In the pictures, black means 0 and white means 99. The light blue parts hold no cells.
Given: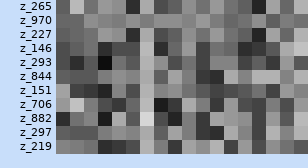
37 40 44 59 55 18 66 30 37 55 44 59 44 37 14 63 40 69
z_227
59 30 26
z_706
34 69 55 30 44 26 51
z_293
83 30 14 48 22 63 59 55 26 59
z_882
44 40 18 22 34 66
z_146

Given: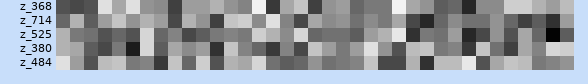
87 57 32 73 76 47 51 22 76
z_380
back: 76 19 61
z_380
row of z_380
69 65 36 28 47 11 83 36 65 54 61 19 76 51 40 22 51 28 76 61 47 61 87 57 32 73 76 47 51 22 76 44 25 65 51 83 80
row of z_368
32 28 32 87 65 87 57 54 25 61 61 69 57 51 94 22 65 76 25 57 61 40 47 47 94 65 57 36 40 15 54 54 80 80 69 61 73

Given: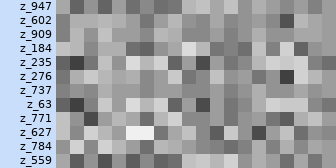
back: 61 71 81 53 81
z_784
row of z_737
50 57 53 68 61 61 53 61 61 53 53 61 50 57 68 57 57 65 57 61
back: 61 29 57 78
z_627
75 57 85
z_235
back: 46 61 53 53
z_771
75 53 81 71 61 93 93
z_627
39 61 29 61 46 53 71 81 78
z_235

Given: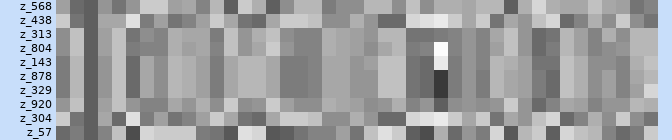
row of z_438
79 45 37 65 65 87 48 62 45 51 62 79 65 45 41 65 79 79 75 55 55 68 58 41 41 83 87 91 79 65 79 45 65 58 75 83 41 51 68 55 79 55 45
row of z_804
55 75 37 62 75 48 51 51 68 62 65 51 75 58 65 79 58 51 51 68 65 62 55 65 71 48 51 98 51 58 51 62 75 58 41 48 71 62 51 55 58 71 71
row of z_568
62 41 37 58 45 58 79 79 62 65 51 71 37 79 68 37 55 71 71 48 55 55 71 71 55 75 55 68 68 65 71 71 37 68 83 68 65 65 75 65 62 45 51

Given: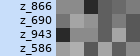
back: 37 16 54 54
z_866
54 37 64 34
z_943
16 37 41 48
z_866

